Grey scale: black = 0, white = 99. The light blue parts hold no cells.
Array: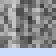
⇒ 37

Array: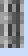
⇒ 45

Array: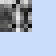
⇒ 24

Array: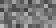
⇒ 74

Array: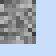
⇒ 50

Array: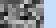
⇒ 13
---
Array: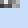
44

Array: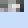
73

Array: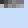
42

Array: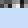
31

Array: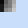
48

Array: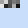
35

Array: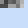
41

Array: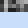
41

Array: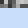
27
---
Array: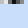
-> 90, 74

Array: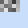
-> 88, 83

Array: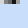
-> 83, 61

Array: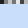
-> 89, 77

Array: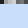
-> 80, 74

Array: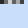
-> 81, 64
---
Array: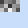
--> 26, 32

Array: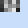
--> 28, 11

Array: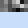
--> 40, 34

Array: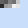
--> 38, 88

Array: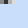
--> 53, 85

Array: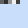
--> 37, 25

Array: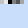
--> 75, 64

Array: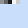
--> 56, 78
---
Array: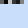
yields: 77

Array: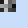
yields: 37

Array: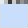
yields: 22

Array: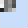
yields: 57

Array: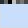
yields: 0

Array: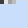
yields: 63

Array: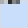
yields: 18
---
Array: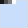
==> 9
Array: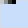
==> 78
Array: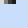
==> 85
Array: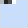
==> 71
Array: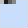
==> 74
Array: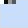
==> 99
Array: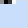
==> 55
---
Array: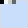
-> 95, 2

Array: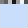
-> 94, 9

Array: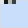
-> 88, 9

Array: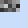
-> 78, 14

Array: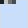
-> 76, 12

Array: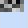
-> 81, 3

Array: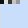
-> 87, 6

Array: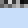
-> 83, 5
